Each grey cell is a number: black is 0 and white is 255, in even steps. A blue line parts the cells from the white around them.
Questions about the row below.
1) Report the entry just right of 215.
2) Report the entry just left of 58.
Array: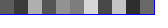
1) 72
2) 91

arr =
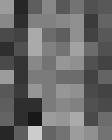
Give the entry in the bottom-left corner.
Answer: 38
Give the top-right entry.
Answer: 88
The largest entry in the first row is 156
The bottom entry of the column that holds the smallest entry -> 204
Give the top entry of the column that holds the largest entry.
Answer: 94
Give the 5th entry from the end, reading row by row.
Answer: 100
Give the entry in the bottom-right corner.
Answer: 115
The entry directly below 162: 144
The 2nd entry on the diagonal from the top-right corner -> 59
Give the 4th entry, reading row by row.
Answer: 136
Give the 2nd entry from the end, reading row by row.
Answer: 144
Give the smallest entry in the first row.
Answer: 38
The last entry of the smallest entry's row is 108
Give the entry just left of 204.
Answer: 94
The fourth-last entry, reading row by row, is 115

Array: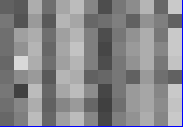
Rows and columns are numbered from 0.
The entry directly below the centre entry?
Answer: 97
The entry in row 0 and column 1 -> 89
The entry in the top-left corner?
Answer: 97
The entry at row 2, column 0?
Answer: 111
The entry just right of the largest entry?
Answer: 173
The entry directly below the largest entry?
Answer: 140
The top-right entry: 201
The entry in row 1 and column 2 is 154
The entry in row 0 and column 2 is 173
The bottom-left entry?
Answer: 103
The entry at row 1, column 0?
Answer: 119
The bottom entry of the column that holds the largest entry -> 127
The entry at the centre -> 127
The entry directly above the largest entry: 146
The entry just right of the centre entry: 77
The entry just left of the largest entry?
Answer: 103
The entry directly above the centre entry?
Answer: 127
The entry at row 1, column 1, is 83
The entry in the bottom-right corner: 201

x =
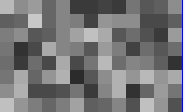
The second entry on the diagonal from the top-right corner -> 73
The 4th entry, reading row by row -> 102
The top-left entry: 185
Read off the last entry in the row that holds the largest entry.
95
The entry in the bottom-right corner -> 81
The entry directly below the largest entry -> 87
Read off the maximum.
200
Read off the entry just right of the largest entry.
102
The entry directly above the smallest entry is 73
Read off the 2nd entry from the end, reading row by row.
149
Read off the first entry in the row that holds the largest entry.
95
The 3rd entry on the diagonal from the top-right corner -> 81
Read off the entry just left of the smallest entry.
177
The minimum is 43
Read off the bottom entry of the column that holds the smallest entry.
162
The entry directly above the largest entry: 155
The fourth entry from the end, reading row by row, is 81
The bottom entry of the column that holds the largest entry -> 125
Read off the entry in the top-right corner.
141
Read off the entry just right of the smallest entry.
87
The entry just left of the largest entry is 102
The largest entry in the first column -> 192
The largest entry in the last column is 170
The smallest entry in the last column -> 50
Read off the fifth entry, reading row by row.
133
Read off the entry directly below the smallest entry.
117
